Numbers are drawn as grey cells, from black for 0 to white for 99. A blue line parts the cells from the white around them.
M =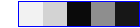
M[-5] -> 94
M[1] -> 82
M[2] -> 4

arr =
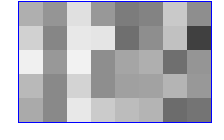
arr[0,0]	68
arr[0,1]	58
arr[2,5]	68
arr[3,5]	63
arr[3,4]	62
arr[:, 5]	[51, 55, 68, 63, 70]
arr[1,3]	89
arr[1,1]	52
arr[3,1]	53
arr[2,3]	55
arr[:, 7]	[55, 25, 58, 59, 45]
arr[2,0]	93
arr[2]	[93, 59, 94, 55, 64, 68, 43, 58]

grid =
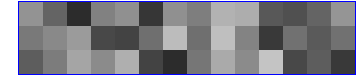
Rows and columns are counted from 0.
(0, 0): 57
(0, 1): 39
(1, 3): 28
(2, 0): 36
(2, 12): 36
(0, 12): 39
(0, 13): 58
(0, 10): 34
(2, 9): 54
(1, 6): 73
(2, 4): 68

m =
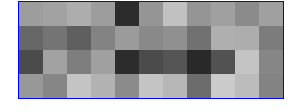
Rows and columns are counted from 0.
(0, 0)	61
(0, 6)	75
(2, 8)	32
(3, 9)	73
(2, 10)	52
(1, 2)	37
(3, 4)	54
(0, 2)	67
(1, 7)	44
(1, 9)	67
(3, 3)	69
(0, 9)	54
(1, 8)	68
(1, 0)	40

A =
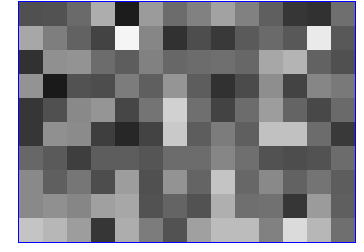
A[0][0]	31
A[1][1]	49
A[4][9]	42
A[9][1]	71
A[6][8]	52
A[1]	[65, 49, 38, 26, 95, 52, 19, 30, 22, 35, 41, 34, 91, 34]
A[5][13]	22
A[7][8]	76
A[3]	[57, 10, 32, 30, 48, 37, 58, 36, 19, 29, 55, 26, 52, 47]
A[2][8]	43
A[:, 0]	[31, 65, 19, 57, 21, 21, 40, 53, 53, 76]
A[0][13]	43
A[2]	[19, 56, 57, 42, 36, 50, 40, 42, 43, 40, 65, 70, 38, 31]
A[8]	[53, 56, 52, 62, 65, 32, 39, 32, 68, 43, 44, 21, 60, 37]
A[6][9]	43
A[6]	[40, 35, 24, 36, 36, 33, 42, 42, 52, 43, 32, 30, 32, 42]
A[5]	[21, 56, 54, 24, 15, 26, 78, 36, 48, 37, 75, 75, 42, 22]
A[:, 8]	[63, 22, 43, 19, 26, 48, 52, 76, 68, 73]
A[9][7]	62
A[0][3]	67

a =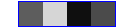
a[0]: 36
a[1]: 83
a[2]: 6

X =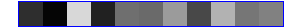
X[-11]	18
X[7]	28
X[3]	13

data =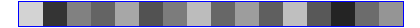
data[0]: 82
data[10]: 37
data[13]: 14
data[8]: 40
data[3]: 39

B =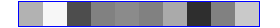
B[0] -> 69
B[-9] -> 96
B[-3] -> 18
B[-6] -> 54

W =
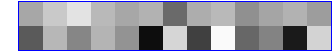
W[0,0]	65
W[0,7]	67
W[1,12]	82
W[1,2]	52
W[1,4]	57
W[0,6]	41
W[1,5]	5
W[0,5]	69

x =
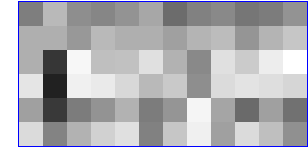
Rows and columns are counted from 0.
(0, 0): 49
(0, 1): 72
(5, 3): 81
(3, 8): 85
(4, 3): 57
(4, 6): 58
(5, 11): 56
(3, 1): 13
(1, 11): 77
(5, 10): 74
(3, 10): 86
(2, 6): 69
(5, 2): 69
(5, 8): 62
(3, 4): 84
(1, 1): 68
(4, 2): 48
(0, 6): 42
